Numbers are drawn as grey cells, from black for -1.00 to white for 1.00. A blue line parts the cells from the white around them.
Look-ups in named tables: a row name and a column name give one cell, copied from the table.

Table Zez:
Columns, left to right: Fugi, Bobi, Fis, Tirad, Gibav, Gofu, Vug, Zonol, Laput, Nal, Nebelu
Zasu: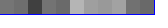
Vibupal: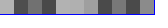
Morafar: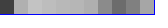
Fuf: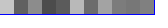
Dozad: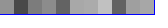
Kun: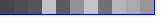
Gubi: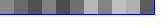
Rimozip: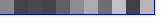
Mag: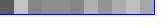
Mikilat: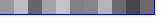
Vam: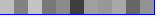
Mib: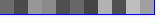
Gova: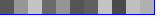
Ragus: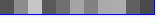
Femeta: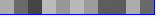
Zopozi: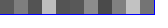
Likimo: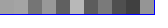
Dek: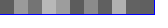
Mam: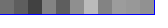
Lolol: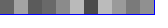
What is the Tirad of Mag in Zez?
0.11
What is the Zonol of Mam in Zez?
0.03
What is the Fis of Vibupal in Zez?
-0.11
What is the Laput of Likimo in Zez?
-0.38
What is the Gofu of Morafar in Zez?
0.43
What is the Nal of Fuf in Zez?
-0.07
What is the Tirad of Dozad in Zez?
0.10
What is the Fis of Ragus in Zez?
0.55
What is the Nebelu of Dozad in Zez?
0.31

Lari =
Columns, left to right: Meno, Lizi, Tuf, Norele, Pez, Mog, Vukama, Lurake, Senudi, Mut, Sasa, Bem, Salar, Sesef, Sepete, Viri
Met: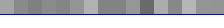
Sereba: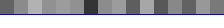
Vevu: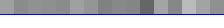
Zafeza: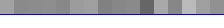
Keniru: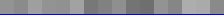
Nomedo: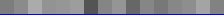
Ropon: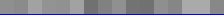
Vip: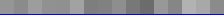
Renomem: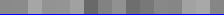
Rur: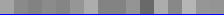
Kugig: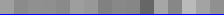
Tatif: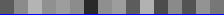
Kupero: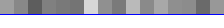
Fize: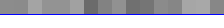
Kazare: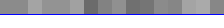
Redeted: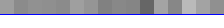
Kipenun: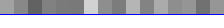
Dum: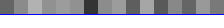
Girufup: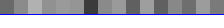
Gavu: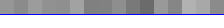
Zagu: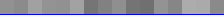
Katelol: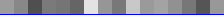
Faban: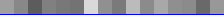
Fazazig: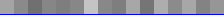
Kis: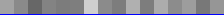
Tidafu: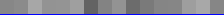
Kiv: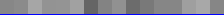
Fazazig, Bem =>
0.36
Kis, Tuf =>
-0.19
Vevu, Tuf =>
0.14
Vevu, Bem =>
0.29
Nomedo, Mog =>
0.23
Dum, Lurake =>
0.10
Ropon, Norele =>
0.15
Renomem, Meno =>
0.08
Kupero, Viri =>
0.19
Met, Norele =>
0.09
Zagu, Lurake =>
0.01
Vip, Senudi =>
0.11
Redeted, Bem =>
0.29
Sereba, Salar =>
0.07
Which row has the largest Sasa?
Tatif

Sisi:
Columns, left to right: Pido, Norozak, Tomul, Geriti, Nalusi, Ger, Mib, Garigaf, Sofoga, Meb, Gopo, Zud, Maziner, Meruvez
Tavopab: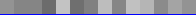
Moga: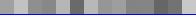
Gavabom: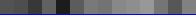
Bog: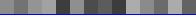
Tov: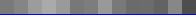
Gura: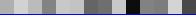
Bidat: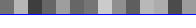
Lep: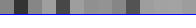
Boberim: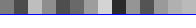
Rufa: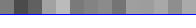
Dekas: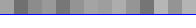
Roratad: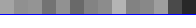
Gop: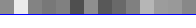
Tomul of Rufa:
-0.25
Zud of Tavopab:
0.09
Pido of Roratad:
0.29
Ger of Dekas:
0.16
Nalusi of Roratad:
0.14
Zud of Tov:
-0.22
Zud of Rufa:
0.32
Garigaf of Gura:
-0.13
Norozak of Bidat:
0.43
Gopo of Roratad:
0.07
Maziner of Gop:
0.20
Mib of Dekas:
0.29
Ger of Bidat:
-0.20
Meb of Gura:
-0.90
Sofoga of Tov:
-0.05
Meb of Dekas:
0.17

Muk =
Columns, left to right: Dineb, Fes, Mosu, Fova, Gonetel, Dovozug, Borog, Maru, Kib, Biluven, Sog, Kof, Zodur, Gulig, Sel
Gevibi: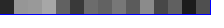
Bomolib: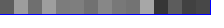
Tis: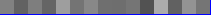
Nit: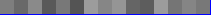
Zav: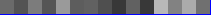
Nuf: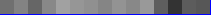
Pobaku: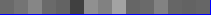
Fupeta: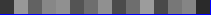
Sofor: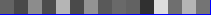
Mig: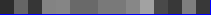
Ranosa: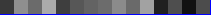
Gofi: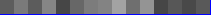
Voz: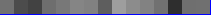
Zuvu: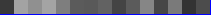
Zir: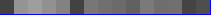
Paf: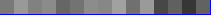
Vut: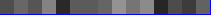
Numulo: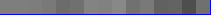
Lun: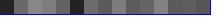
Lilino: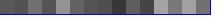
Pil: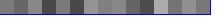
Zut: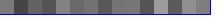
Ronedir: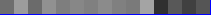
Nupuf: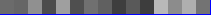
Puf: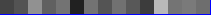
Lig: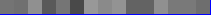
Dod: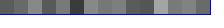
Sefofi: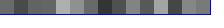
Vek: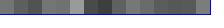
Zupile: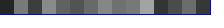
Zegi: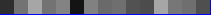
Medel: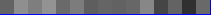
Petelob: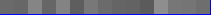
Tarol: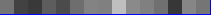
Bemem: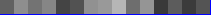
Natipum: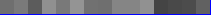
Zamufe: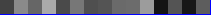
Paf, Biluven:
-0.12
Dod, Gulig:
0.02
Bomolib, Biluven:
-0.10
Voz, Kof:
-0.11
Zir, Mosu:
0.24
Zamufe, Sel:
-0.27
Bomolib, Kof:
-0.58
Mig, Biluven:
0.06
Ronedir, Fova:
0.14
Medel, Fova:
0.15
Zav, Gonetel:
0.21
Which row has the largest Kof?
Sofor

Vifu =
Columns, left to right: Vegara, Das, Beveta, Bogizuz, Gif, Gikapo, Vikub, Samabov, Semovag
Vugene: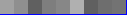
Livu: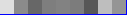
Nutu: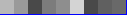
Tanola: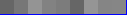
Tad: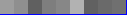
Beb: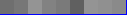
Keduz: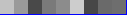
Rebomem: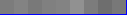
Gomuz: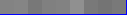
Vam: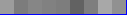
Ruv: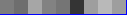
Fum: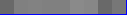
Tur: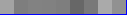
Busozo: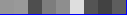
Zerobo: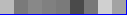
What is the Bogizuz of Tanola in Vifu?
0.02
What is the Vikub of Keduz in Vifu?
-0.44
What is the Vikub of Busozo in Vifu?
-0.34
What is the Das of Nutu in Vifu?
0.21
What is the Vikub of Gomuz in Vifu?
-0.05
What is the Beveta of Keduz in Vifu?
-0.43
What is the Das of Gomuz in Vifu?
0.04
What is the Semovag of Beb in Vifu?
0.08
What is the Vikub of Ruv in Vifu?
0.24
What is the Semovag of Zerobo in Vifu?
0.28

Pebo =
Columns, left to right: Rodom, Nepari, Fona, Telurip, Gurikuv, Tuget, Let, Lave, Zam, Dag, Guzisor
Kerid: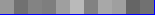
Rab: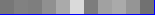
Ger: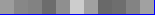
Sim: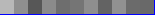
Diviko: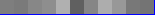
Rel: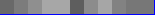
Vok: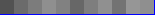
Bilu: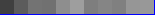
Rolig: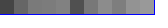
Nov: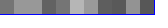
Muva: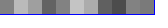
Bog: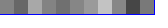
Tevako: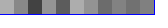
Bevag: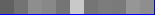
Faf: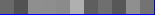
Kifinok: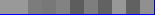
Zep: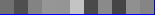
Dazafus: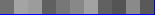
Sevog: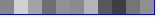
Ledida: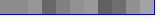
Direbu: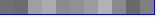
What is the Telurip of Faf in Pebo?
0.11
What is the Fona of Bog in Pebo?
0.32
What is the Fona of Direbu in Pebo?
0.25
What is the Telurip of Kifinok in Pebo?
-0.06
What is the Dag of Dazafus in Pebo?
0.08
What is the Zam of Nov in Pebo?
-0.30
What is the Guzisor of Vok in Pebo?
0.12
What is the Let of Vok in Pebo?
-0.01
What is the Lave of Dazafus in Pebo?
-0.24
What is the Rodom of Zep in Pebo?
-0.12
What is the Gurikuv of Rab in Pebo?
0.33
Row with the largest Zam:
Rab

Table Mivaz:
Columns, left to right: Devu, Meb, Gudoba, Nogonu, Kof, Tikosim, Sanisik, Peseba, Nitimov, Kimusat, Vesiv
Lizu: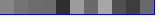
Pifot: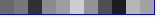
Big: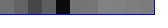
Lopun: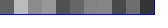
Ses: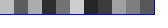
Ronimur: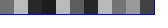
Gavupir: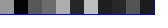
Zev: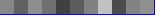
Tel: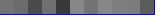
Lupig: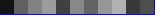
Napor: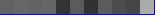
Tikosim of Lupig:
0.07
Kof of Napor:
-0.59
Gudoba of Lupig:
0.02
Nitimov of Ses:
0.26
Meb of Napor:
-0.19
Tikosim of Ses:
0.61
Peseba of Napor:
-0.29
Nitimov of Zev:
-0.41
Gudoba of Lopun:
0.09
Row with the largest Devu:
Ses

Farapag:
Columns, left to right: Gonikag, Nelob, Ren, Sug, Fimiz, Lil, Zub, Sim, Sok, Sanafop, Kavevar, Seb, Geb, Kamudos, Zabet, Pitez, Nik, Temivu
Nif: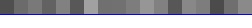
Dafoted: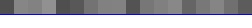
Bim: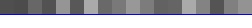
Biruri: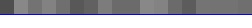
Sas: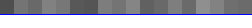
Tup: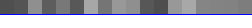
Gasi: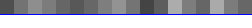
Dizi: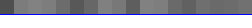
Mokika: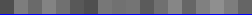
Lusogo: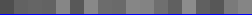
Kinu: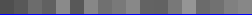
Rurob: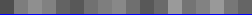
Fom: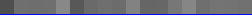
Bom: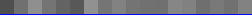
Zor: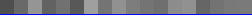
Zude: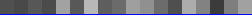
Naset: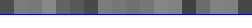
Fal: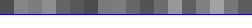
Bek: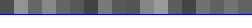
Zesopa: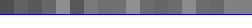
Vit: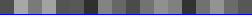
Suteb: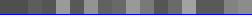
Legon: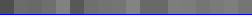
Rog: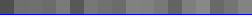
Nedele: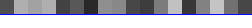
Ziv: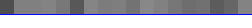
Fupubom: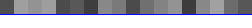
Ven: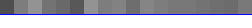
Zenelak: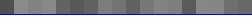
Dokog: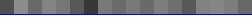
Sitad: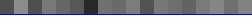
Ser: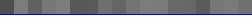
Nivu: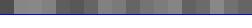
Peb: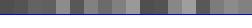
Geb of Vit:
0.00
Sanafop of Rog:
0.01
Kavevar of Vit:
-0.10
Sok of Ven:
0.02
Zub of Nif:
0.26
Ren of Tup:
0.12
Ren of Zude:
-0.32
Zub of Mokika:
-0.38
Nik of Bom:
-0.11
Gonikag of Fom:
-0.38
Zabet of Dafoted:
-0.06
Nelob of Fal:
0.04

